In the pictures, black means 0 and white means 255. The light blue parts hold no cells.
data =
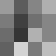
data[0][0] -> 155
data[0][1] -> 92
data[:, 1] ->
[92, 64, 53, 211]
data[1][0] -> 123
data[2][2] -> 177

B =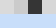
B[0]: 218
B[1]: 203

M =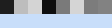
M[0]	30
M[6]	124
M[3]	14

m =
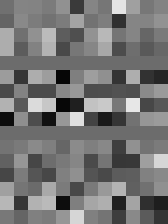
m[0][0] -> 112
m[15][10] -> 91
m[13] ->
[160, 117, 107, 169, 123, 72, 122, 153, 180, 96, 113, 144]
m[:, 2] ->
[131, 124, 145, 130, 108, 173, 75, 219, 77, 108, 138, 70, 85, 107, 178, 128]
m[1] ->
[100, 137, 124, 114, 124, 163, 114, 126, 48, 133, 132, 146]
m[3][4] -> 73
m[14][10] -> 47
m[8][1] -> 143
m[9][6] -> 108
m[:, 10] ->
[119, 132, 102, 89, 108, 50, 138, 71, 150, 108, 115, 159, 129, 113, 47, 91]
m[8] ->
[13, 143, 77, 17, 152, 223, 67, 25, 53, 114, 150, 155]
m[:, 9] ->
[160, 133, 133, 110, 108, 174, 79, 231, 114, 108, 145, 56, 94, 96, 164, 137]
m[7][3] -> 199
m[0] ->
[112, 132, 131, 123, 145, 58, 133, 118, 228, 160, 119, 131]
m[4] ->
[108, 108, 108, 108, 108, 108, 108, 108, 108, 108, 108, 108]
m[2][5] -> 79
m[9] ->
[108, 108, 108, 108, 108, 108, 108, 108, 108, 108, 108, 108]
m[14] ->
[183, 54, 178, 186, 13, 127, 166, 175, 32, 164, 47, 30]
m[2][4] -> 93
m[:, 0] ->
[112, 100, 173, 173, 108, 156, 73, 178, 13, 108, 115, 97, 70, 160, 183, 120]
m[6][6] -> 77
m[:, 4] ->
[145, 124, 93, 73, 108, 6, 136, 7, 152, 108, 102, 121, 128, 123, 13, 150]
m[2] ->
[173, 112, 145, 187, 93, 79, 146, 184, 117, 133, 102, 122]

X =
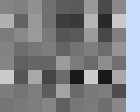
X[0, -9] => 132
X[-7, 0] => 176
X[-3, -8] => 86
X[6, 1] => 116
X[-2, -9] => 124
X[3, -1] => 149
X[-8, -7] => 144
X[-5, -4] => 115
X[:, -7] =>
[144, 153, 154, 119, 102, 168, 125, 125]
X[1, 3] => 112
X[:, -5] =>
[92, 61, 85, 100, 155, 107, 163, 96]
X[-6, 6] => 155
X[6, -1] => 77
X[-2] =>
[124, 116, 125, 93, 163, 106, 121, 125, 77]
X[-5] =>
[131, 110, 119, 125, 100, 115, 126, 109, 149]
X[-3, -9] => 202
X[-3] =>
[202, 86, 168, 69, 107, 25, 203, 25, 168]

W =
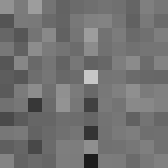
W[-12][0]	146
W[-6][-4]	128
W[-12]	[146, 123, 157, 116, 99, 107, 111, 115, 112, 101, 127, 118]
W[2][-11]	86
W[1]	[84, 122, 121, 106, 100, 120, 129, 131, 117, 97, 121, 106]
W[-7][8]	118
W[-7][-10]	110
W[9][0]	119
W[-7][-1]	103
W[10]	[95, 102, 72, 107, 126, 125, 143, 113, 114, 119, 127, 112]
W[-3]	[119, 122, 99, 106, 112, 117, 52, 114, 122, 126, 111, 112]
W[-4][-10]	102
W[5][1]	87
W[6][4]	144
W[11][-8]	125
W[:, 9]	[101, 97, 106, 113, 139, 107, 143, 137, 97, 126, 119, 107]
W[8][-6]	102
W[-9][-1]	117
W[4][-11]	135
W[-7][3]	118
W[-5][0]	113
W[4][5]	119
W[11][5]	124
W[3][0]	120
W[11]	[132, 99, 107, 102, 125, 124, 28, 124, 123, 107, 120, 128]
